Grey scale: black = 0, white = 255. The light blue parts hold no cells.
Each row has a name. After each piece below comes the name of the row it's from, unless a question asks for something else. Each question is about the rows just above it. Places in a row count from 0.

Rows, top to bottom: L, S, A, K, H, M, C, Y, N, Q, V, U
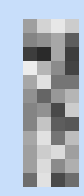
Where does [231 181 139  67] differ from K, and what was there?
0, [237]
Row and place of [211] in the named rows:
L, 1
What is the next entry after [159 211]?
[231]
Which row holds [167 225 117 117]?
H
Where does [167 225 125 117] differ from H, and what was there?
2, [117]
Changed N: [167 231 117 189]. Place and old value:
1, [225]
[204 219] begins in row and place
Q, 1

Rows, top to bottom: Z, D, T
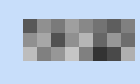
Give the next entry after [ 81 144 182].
[102]
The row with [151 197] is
T
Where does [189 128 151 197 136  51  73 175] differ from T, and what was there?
4, [128]
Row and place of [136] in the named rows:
Z, 4
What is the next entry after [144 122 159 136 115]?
[94]

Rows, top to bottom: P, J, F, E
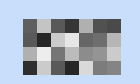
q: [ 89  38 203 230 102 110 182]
J
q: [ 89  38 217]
E
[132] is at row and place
E, 6
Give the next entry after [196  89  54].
[176]
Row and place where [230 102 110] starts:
J, 3
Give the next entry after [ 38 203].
[230]

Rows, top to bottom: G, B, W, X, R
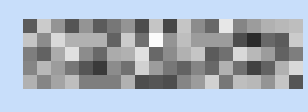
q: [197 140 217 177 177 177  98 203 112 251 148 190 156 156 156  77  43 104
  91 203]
B
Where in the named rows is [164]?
R, 2
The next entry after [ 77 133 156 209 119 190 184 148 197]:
[85]

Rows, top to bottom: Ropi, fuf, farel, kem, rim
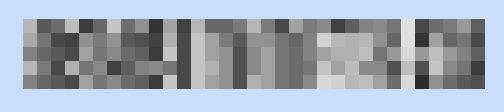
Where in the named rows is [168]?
fuf, 0
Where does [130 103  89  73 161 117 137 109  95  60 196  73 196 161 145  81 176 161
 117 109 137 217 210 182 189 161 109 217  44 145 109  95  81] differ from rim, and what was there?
31, [89]
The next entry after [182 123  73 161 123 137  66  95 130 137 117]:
[224]
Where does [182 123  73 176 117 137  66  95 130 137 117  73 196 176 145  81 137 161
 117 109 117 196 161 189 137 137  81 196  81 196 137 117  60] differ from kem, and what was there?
27, [189]
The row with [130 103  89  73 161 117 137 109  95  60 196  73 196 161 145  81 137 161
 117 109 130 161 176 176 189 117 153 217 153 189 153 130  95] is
farel

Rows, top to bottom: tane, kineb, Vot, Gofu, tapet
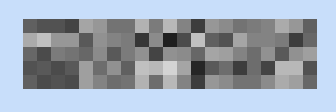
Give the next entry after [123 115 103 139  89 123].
[145]
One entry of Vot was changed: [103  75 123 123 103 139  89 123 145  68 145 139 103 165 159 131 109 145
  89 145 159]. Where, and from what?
3, [115]

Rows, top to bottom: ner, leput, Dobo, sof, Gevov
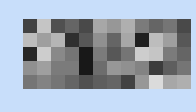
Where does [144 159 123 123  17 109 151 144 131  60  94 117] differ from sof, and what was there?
4, [24]
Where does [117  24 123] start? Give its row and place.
Dobo, 3
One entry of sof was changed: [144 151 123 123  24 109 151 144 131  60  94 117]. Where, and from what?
1, [159]
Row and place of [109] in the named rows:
sof, 5
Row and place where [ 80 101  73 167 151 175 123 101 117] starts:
ner, 2
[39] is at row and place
Dobo, 0

